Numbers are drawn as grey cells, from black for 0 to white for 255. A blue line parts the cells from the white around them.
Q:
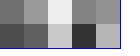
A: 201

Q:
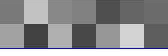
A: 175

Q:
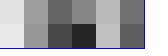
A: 72

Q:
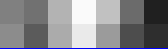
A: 171

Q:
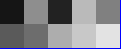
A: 173

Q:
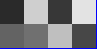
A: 191

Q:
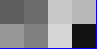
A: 214

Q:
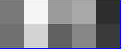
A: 97
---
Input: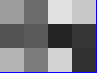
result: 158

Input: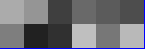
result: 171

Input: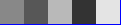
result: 136

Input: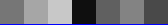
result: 118

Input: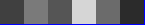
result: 64

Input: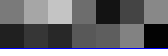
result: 122

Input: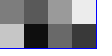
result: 125

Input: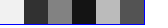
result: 241
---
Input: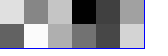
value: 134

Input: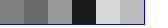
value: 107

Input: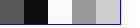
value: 15

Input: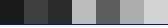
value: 64

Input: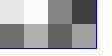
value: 250

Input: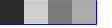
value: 206

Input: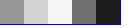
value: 210

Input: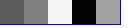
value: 126

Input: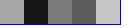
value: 22

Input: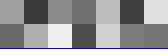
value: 57
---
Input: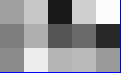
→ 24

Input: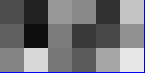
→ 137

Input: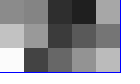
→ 46

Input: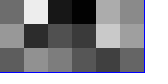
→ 2

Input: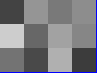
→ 149

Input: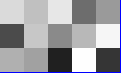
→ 231

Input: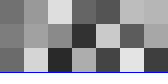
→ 84
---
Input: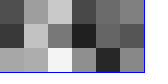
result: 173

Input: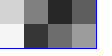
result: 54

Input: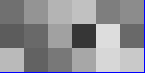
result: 98

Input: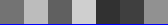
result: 188

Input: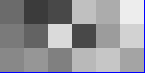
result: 150

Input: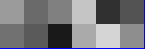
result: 90
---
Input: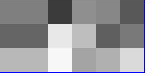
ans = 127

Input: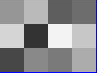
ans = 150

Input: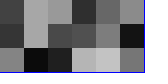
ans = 66

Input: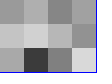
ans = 154

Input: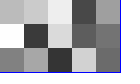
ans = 187

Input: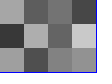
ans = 166

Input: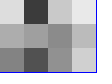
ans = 221

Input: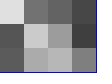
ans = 224
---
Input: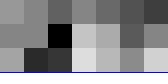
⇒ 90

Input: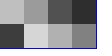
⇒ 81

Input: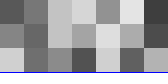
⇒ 172

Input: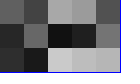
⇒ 31

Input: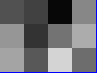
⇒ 115

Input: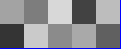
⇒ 66

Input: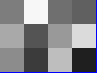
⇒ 153

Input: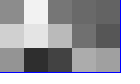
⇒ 112

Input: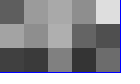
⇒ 100
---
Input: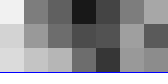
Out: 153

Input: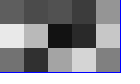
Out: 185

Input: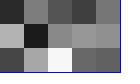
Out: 27

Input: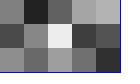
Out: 135

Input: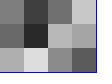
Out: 40

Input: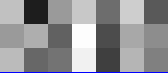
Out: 174
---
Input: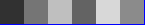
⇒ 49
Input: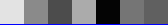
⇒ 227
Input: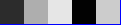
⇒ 44
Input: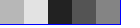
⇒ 183
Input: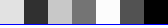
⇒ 226
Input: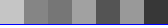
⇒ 197
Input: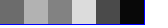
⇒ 108
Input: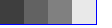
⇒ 62
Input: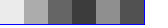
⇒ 235
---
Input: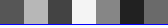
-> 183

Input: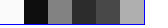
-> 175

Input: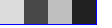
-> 191

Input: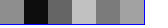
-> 162

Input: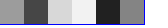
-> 216

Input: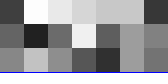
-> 240

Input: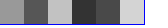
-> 194

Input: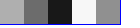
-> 175

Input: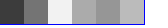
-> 187

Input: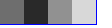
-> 145
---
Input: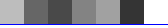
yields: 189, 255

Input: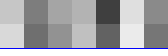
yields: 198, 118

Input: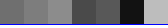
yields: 111, 189

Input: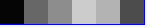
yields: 5, 76

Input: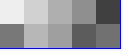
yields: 238, 113

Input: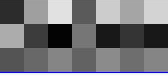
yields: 44, 133

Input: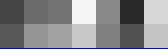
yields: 69, 195

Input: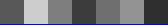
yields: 88, 47

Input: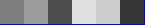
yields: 125, 53
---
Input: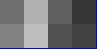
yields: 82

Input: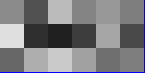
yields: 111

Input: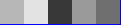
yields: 154

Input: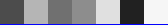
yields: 33

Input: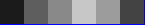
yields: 156

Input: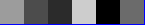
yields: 0

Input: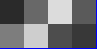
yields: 77
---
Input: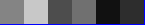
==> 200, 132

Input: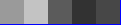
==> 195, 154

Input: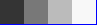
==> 248, 187

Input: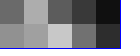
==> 200, 173

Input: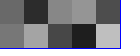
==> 191, 164

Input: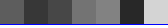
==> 212, 130

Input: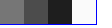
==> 250, 118

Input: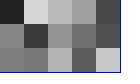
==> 214, 199

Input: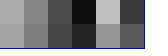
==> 191, 172
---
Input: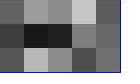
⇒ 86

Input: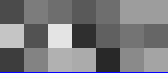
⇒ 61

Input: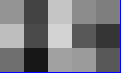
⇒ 111

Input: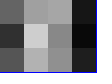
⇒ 85

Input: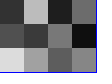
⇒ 220

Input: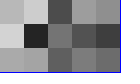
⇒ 170

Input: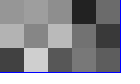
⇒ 65
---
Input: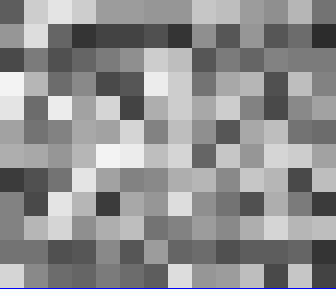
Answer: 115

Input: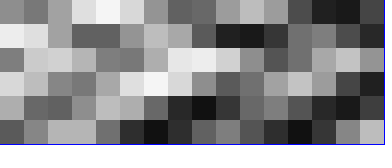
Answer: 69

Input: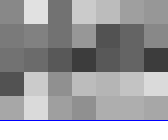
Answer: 151

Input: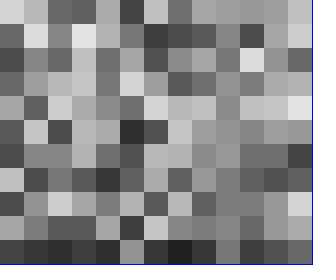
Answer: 191

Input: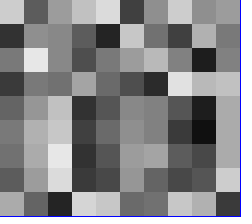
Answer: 156
